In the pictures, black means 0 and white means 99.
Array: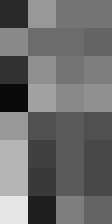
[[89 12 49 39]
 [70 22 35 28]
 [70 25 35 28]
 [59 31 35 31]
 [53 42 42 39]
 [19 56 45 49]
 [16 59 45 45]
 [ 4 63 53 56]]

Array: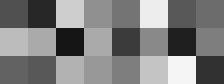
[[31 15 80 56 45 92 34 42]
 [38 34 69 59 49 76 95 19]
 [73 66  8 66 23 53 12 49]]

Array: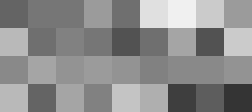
[[72 39 64 50 76 68 24 36 20]
 [72 43 50 46 32 43 64 32 79]
 [39 46 46 60 43 87 93 79 60]
 [53 64 57 60 57 50 53 53 57]]

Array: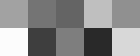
[[98 24 49 16 84]
 [63 45 39 74 56]]

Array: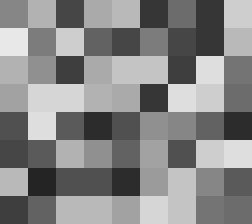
[[72 14 31 31 17 60 76 52 35]
 [27 35 69 56 38 63 31 80 86]
 [24 38 72 72 63 83 76 45 42]
 [90 48 80 38 27 48 27 21 72]
 [69 56 24 66 76 76 24 86 45]
 [52 69 27 66 72 21 42 21 80]
 [63 83 83 69 66 21 86 80 42]
 [31 86 35 17 31 56 52 38 17]]

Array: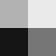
[[ 8 46]
 [69 91]]

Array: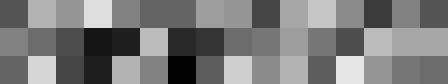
[[50 42 30  8 12 73 16 20 42 46 61 46 30 73 65 65]
 [33 69 58 86 50 39 39 61 58 27 65 77 54 23 50 33]
 [39 83 27 12 69 50  1 36 80 54 69 36 89 58 46 42]]
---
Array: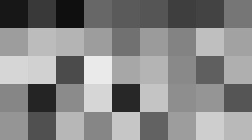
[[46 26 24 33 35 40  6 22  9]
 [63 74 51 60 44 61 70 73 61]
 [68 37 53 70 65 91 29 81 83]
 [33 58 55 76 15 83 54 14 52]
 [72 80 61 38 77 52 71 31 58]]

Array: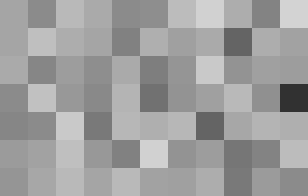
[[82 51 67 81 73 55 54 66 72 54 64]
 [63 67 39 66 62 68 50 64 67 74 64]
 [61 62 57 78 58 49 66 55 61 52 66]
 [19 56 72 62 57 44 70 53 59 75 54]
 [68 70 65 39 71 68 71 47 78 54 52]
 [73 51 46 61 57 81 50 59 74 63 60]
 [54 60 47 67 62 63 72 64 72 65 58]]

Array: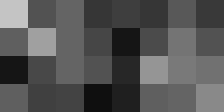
[[22 34 21 24 21 39 32 76]
 [32 45 29  8 27 39 62 37]
 [44 47 58 15 32 39 28  8]
 [53 39 37 12  6 26 25 37]]

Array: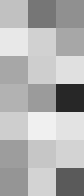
[[56 46 75]
 [65 81 90]
 [87 80 65]
 [15 60 69]
 [88 93 80]
 [82 77 61]
 [35 82 58]]

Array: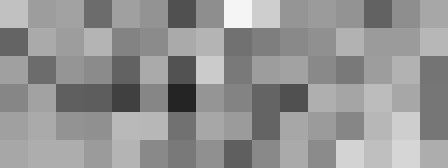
[[65 55 38 57 60 58 80 95 55 31 57 62 42 63 61 75]
 [71 60 60 69 56 53 49 44 70 66 54 51 70 61 66 39]
 [45 69 61 47 53 63 61 47 79 32 66 38 54 58 42 62]
 [46 65 73 64 68 31 39 51 58 14 52 25 36 37 63 52]
 [46 80 71 52 60 65 39 60 65 44 71 72 56 57 66 62]
 [67 83 74 82 54 66 53 37 56 47 53 70 60 67 67 65]]

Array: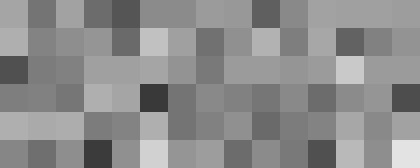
[[61 62 62 63 53 37 59 60 54 54 33 42 63 45 64]
 [57 50 38 65 49 69 56 44 62 75 41 58 55 51 68]
 [60 60 78 60 58 60 60 47 57 64 62 62 50 48 31]
 [30 58 54 42 53 46 50 53 45 22 64 68 46 50 49]
 [63 53 65 51 48 41 56 50 45 68 51 48 67 66 68]
 [88 55 72 31 47 54 42 61 58 81 56 23 55 43 52]]

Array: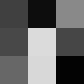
[[53  5 25]
 [27 85 28]
 [ 1 84 40]]

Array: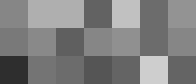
[[57 42 75 38 68 68 52]
 [52 42 56 52 37 53 47]
 [39 80 39 33 42 45 18]]
